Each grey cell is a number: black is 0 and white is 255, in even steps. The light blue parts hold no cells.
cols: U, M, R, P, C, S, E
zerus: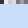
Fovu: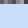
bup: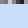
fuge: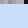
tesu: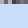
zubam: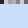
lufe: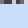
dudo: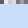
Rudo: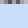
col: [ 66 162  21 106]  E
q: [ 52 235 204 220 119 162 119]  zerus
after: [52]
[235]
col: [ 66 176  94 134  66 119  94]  C
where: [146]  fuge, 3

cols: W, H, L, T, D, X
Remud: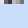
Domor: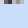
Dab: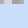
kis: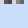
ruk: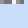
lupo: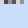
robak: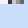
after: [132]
[102]
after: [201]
[147]
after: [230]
[102]
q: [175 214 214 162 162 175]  Dab
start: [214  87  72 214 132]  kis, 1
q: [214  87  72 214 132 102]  kis

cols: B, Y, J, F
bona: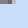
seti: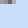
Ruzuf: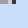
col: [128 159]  B
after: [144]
[103]
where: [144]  seti, 2

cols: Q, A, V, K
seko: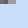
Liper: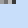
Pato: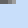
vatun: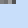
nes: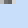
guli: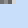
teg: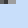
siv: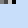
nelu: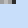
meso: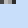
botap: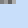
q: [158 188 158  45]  nelu
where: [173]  botap, 4
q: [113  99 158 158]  seko
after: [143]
[99]
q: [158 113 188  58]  Liper

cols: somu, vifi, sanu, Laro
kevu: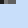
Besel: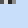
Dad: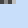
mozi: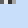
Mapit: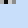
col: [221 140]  vifi
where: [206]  Mapit, 3
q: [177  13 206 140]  Mapit
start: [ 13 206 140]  Mapit, 2
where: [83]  Besel, 1
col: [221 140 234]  vifi
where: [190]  Dad, 4

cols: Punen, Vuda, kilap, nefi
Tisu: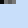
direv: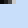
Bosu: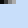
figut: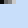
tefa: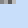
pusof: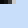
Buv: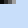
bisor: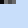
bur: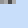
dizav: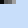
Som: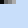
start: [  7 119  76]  bisor, 1
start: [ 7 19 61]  pusof, 1
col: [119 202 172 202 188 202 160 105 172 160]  nefi
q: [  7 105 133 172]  Som
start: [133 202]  figut, 3
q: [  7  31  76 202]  direv

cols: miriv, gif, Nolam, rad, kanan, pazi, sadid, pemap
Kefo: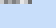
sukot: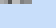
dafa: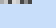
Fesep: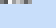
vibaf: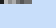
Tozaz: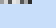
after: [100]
[157]
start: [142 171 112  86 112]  vibaf, 3
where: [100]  Fesep, 7
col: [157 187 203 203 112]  kanan
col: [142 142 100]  sadid
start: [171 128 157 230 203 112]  Kefo, 3

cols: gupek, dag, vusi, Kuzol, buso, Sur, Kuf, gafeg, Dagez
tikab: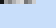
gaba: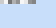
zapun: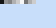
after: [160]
[132]
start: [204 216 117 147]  tikab, 5

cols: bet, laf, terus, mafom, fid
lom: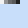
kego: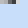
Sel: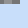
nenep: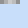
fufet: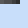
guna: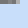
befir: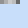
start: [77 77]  fufet, 2
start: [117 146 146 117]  Sel, 1
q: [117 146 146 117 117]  Sel
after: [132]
[117]
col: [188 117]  bet
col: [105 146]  terus

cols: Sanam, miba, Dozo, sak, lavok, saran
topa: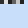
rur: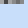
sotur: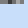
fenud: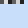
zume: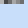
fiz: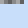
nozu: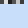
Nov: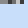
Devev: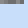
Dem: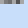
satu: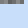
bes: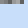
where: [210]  fenud, 5
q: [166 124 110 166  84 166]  Dem
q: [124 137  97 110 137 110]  satu
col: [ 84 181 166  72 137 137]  Sanam
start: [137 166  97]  fiz, 4
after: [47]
[224]
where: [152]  bes, 4

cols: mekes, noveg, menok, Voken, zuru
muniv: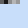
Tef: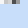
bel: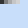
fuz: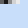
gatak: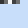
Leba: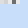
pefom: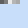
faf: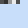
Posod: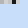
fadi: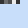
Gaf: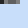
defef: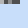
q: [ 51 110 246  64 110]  gatak
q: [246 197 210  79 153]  Tef
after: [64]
[110]
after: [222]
[210]

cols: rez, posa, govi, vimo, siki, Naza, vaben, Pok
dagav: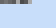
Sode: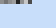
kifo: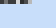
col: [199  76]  vaben
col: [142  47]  Naza
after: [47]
[76]
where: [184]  kifo, 8
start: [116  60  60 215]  kifo, 2

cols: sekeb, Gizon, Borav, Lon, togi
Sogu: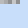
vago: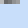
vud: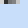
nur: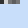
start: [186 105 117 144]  vago, 1
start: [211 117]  nur, 2
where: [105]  vago, 2
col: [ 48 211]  Gizon
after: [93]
[117]
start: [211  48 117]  vud, 1

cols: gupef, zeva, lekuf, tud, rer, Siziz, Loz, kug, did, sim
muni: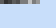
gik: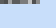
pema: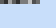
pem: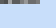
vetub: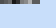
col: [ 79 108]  did
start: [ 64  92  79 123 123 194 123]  muni, 3
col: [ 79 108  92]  did
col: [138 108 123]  sim
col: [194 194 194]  kug
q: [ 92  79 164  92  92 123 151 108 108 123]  pem
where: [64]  muni, 3

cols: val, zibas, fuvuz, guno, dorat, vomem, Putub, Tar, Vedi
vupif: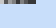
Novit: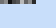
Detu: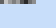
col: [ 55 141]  Tar
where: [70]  Novit, 4
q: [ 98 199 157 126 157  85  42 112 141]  Detu
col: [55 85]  dorat

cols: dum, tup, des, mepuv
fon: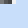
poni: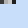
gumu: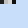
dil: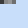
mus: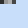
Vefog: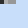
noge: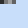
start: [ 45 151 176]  mus, 1
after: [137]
[151]
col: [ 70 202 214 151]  des

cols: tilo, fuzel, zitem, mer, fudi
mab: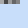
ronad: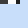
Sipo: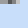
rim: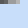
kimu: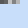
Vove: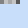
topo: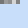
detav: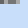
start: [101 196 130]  kimu, 2
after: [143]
[212]

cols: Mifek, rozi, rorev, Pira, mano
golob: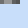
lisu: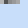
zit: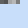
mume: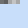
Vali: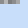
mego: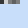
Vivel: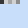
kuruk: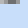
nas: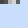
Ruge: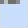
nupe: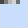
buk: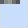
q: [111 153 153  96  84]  golob
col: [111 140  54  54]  Mifek
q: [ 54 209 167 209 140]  Vivel

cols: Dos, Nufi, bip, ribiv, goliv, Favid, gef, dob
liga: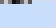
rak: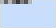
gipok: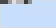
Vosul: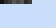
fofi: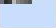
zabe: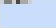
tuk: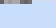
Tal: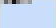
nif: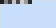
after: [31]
[128]
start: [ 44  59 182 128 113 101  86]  fofi, 2
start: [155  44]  nif, 7
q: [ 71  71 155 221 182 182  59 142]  gipok

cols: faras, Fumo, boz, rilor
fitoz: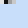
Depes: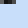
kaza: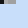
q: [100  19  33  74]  Depes
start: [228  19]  fitoz, 1
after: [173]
[160]
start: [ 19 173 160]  kaza, 1
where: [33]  Depes, 3
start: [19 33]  Depes, 2
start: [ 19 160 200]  fitoz, 2

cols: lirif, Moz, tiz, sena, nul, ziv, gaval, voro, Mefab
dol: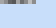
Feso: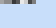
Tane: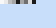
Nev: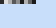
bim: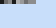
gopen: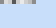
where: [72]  Feso, 8
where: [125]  Feso, 9
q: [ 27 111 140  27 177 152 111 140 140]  bim
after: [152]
[111]
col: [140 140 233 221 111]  Moz
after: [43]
[221]

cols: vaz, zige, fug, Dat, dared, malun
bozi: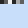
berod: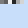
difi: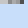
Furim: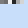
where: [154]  difi, 5
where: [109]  Furim, 2
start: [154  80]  difi, 5
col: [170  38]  Dat
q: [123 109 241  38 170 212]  Furim

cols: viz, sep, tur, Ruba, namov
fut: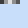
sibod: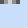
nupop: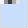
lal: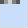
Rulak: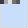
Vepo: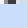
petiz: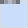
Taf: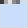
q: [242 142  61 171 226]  nupop
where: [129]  lal, 4
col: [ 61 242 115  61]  viz
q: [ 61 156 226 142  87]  fut
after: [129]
[87]

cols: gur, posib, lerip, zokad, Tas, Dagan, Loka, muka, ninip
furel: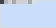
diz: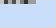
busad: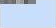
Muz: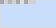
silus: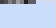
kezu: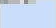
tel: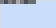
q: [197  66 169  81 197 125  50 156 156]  diz
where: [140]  kezu, 7
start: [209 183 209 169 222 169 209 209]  Muz, 2
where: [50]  diz, 7

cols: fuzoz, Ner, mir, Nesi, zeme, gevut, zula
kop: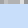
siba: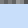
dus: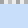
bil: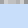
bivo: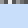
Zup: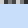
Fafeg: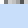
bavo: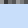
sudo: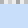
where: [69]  Zup, 4
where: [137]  siba, 6
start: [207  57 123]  Zup, 1
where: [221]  kop, 6

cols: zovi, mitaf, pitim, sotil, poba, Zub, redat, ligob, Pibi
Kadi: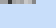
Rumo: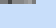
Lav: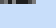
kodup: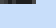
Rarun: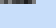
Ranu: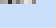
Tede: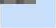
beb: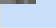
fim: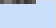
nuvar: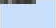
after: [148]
[161]
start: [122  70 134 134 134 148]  Rumo, 2
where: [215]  Ranu, 8
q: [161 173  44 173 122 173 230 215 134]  Ranu
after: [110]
[84]
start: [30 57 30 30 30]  kodup, 3
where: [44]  Ranu, 3

